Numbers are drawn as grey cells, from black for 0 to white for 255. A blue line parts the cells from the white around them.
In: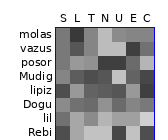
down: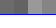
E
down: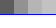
N
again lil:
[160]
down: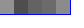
T
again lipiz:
[153]
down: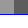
L
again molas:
[133]

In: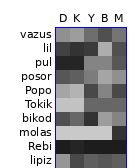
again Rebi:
[29]
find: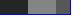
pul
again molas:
[201]
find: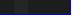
Rebi
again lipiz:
[95]

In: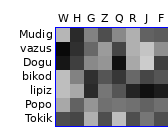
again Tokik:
[78]
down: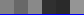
G

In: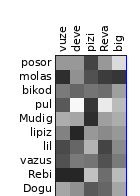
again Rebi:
[38]
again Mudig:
[173]
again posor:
[152]
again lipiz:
[152]
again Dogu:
[166]
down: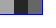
deve

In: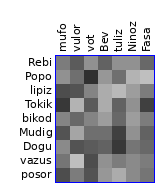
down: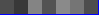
mufo
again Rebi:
[145]

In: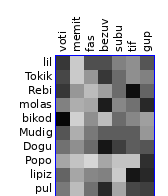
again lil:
[79]
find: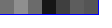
Dogu
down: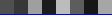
bezuv

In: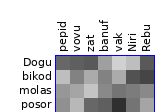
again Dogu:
[89]
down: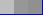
pepid
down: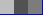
Niri
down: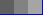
vovu
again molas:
[137]

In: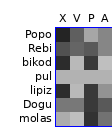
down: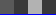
P
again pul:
[178]
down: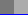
X

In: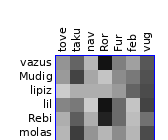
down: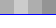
nav
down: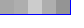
nav
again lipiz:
[174]
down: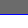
Fur
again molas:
[182]
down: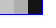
Ror
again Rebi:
[174]

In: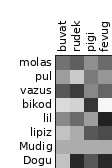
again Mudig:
[172]
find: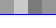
pul
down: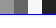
fevug
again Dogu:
[40]
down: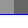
fevug

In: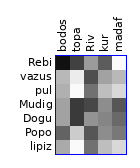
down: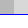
madaf
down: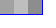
kur
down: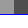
Riv
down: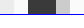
topa
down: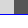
madaf
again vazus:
[184]

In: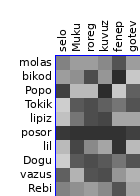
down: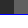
kuvuz
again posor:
[50]
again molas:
[157]
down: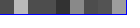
roreg

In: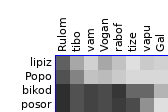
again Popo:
[216]
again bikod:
[103]
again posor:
[75]
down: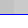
rabof
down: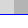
Gal
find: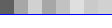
lipiz

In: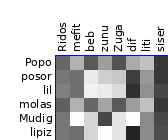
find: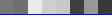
posor
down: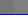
Ridos
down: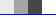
zunu
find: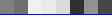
lil

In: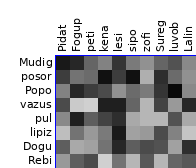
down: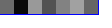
luvob
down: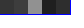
lesi

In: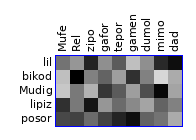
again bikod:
[129]
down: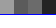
tepor

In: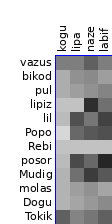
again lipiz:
[194]
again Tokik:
[96]
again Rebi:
[194]
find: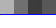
Mudig

